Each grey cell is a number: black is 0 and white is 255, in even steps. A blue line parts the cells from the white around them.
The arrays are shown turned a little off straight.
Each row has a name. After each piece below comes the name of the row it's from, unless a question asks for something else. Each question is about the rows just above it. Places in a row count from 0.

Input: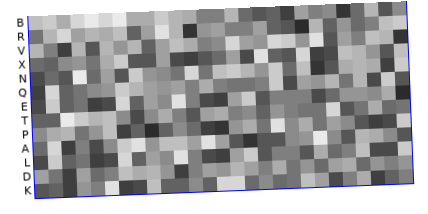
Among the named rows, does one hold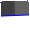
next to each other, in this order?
yes
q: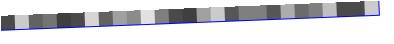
L
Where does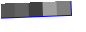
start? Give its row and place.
B, 16

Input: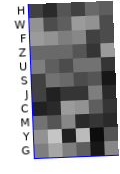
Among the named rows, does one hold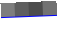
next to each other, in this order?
yes
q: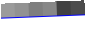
F
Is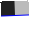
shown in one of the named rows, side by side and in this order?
yes
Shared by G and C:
[94]

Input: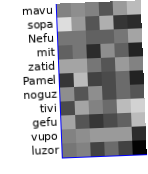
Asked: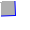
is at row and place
sopa, 3
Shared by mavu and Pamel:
[187]

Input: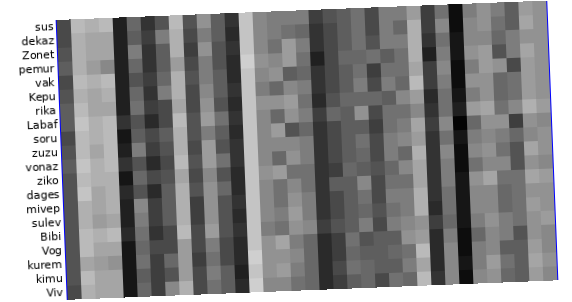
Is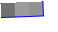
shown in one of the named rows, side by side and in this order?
yes
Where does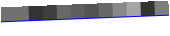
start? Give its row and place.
ziko, 16

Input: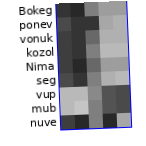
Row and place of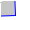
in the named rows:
mub, 1
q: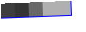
vonuk
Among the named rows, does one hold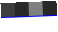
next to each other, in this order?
yes
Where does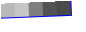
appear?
mub
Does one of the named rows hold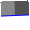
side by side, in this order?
yes
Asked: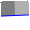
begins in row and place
seg, 2

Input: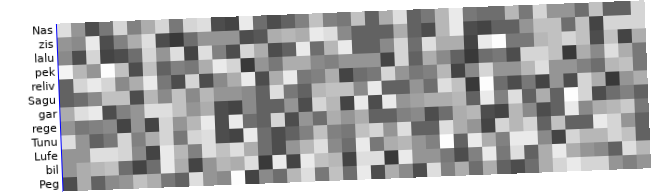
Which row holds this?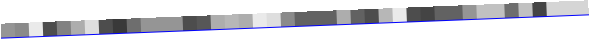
zis
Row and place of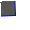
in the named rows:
zis, 14
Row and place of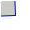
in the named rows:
rege, 40
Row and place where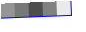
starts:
bil, 26
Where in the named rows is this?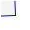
pek, 0
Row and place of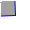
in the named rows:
gar, 25

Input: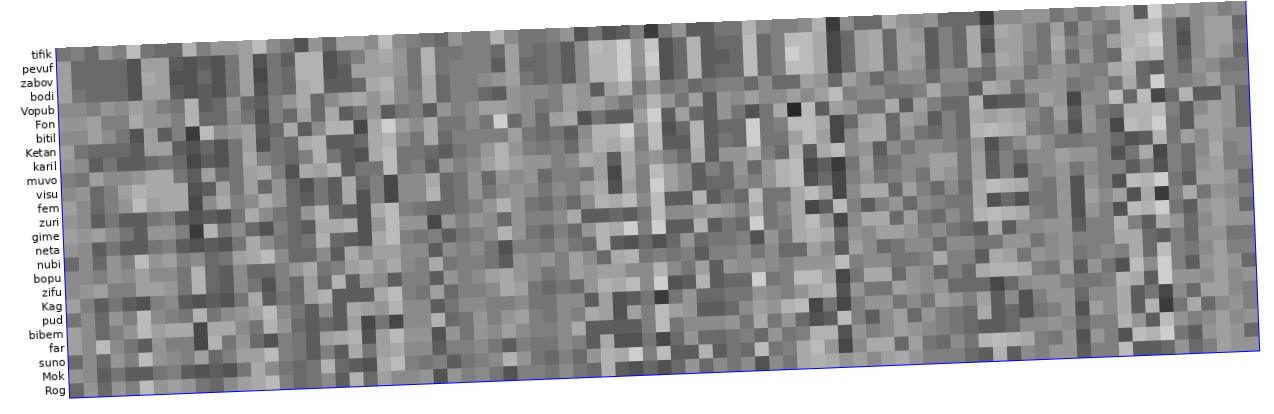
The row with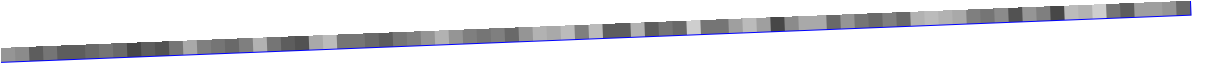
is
karil
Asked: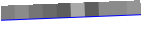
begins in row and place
nubi, 61
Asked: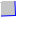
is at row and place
pevuf, 42
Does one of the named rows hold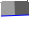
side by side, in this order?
yes
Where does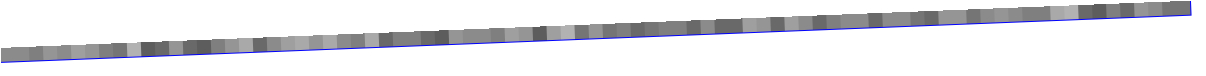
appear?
Vopub
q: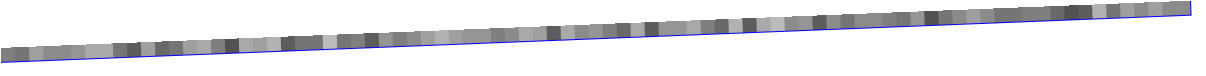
muvo
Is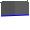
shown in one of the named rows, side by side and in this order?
yes

